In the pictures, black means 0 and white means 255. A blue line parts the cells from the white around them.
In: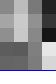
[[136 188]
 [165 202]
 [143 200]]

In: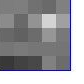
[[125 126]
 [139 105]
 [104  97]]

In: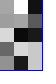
[[166 255]
 [158 164]
 [217  10]]

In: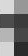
[[217 151]
 [ 77  59]
 [181  71]]

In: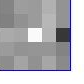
[[132 157]
 [129 145]
 [170 166]]

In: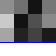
[[143 112]
 [202  18]
 [165  34]]

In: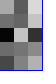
[[169  91]
 [112 101]
 [  5 195]]

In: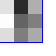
[[225  42]
 [253 100]
 [221 126]]

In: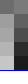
[[109 122]
 [158  97]
 [166  77]]
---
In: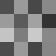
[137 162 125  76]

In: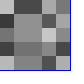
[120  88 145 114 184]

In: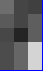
[64 69 71]

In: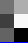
[174  62]

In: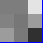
[228 119 156]

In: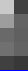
[ 65 157]
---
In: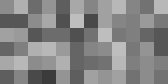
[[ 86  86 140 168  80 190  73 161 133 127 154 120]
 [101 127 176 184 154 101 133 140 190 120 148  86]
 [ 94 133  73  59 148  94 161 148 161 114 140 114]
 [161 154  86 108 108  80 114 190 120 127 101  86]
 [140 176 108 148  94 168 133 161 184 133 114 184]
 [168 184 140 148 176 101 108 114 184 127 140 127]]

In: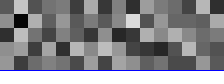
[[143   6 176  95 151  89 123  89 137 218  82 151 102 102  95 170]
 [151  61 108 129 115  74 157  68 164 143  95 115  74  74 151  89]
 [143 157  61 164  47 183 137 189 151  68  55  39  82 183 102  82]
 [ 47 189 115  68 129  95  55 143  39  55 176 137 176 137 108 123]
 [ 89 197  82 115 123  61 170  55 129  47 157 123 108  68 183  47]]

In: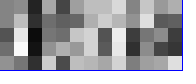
[[146 118  48 205  75 190 182 167 211 126 159 167 223]
 [132 140  35 167  69 159 190 190 217 132 198 153 175]
 [132 190  48 110  96 103 175 205 182 146 223  90  96]
 [ 83 231  12 118 110 198 211  83 237  61 118 140  61]
 [110 250  19 146 175 153 211  90 231  48 140  69  54]]

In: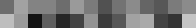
[[190 154  19  95  38  67 147  59  87 162 170  67  51 196]
 [109 162 131 131 109 154 123  81 115 139 101  87 123 139]]

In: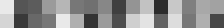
[[213  57 104 119 233 175  51 155  77 207 227  98 221 119 175  71]
 [233  85  92 155 182 119 112 135  63 148 194  43 200 127 168 162]]

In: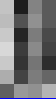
[[195  29 131  90]
 [201  37 124  74]
 [201  52 117  45]
 [216  60 138  67]
 [173  67 124 102]
 [188  82 145  90]
 [ 96 153 145 181]]

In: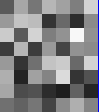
[[175  36 161 132 219  52  82]
 [153  52 112 195 203 105 211]
 [167  76  82  44  30  98  36]
 [203  90 211 126 146 248 146]
 [112  98 118  68 139 175 132]
 [ 90 167 118 182 161 126 211]
 [ 60 182  60 153  68 146 139]
 [153 195 188  52 105  44 139]]
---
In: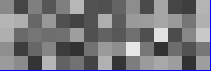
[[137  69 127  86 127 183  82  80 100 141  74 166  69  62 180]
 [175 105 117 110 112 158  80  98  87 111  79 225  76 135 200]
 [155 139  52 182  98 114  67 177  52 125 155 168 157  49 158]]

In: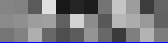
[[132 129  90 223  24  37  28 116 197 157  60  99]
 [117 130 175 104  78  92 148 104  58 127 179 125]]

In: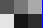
[[ 83 121 170]]

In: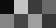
[[ 11 196  59 105]]

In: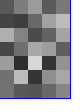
[[ 89 125 155  91 121]
 [175 131  75  99 164]
 [156  46 215  52 146]
 [114  89  85 104 134]]

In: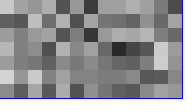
[[200 162 149 173  83 151  60 159 160 175 159 122  76]
 [156 128 153 162  84 126  55 153 173 166 182 126 105]
 [156 127 119  97 138 120 138 119 102  97 126 205 148]
 [139  94 166  89 171  82 144 117  96  88 137 161 151]]

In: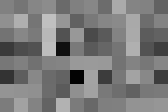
[[129 117 134 140 106 128 135 108 170 132 130  98]
 [115 135 122 184  82 152  74  90 131 170  92  98]
 [119 128 113 130 132 153 154 153 115 131 119 134]
 [148 146 144 108  91 144 162 121 110  97 120 122]]
